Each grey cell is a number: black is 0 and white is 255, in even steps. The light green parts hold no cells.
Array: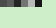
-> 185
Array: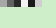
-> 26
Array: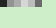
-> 188
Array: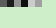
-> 203
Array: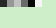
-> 9
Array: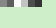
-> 78
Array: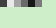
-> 23
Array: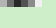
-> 139
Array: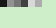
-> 216
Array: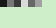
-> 103
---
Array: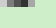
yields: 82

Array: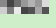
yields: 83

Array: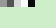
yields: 217

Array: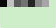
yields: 36

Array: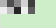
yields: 37

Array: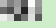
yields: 116

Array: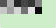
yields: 114

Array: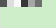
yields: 54

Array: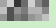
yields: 148

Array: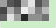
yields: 143
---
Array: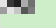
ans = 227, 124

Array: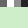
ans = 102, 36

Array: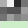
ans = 174, 143

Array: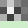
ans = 148, 107

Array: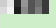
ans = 205, 58

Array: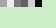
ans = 165, 13

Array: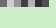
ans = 108, 80
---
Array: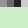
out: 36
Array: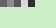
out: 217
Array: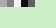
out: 14
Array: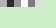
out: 125
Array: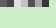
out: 166
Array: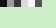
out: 246
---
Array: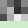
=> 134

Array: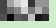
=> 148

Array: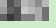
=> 184

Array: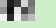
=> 116

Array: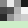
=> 27

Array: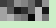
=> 146

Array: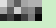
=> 177

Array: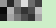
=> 64

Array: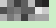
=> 36
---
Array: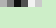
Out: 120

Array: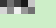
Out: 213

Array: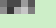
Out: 143

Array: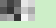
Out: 154

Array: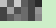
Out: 94

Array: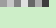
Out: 131

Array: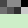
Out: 2

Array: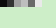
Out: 52
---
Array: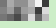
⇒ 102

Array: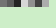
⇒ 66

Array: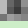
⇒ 144

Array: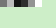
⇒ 147

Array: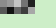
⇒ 61

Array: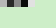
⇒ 10

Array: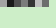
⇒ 191

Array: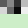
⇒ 9
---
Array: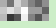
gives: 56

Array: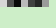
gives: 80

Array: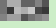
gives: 160

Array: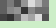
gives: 51

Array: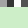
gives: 53

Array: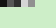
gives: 87

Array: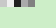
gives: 239

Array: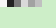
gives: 34
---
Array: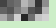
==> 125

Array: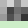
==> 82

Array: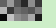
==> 194

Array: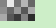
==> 87

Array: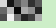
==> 241

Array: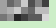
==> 146

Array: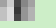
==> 221
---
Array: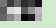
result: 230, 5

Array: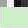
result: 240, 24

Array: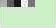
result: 238, 26

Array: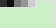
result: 206, 16

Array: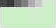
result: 200, 58

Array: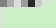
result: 218, 41

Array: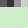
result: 205, 52
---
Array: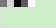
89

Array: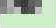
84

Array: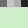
171

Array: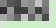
166

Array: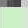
70

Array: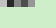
78

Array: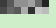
200

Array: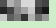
108
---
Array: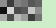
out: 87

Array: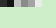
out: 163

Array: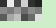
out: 48

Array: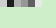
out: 96

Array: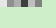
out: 190

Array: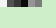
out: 149

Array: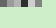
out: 206

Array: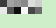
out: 220
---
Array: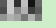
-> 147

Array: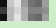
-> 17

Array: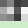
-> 144

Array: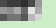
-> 87

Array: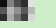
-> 45

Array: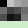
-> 78
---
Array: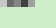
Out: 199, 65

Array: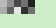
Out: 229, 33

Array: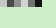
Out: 212, 19

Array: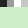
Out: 253, 35

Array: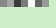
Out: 248, 58

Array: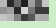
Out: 211, 30

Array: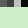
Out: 191, 9
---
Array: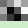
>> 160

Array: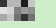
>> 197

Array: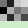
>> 216

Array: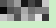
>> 198

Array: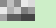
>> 218

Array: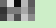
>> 92
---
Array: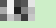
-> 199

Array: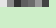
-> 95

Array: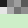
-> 229

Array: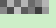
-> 91

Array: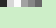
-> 251

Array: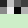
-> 137

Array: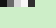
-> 106

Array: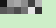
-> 77

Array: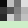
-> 40
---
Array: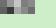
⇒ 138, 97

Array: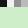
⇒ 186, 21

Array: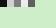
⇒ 96, 16

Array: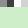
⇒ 210, 142

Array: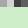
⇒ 94, 167

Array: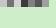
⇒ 159, 198

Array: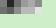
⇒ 141, 111

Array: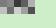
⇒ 176, 191

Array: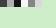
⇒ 217, 63

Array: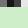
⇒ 231, 115
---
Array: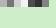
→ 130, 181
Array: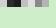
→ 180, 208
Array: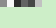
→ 193, 140
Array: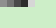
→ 214, 143
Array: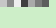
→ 93, 198
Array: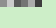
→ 61, 143
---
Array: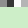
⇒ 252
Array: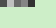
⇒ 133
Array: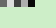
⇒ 174
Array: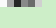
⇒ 106
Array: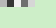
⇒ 111
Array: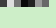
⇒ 154
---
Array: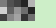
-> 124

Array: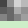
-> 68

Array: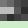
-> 119

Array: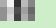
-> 173

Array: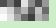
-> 79

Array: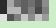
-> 43

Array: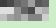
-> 61

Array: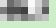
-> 220

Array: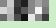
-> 135

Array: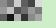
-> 139
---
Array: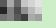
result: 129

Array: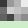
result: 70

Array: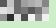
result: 46

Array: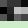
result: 27

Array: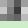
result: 114

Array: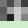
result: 33

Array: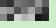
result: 49
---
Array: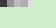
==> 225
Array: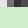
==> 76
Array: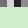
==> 140
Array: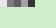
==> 53
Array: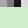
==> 219
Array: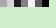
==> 5
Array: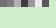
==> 88
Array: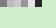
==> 40
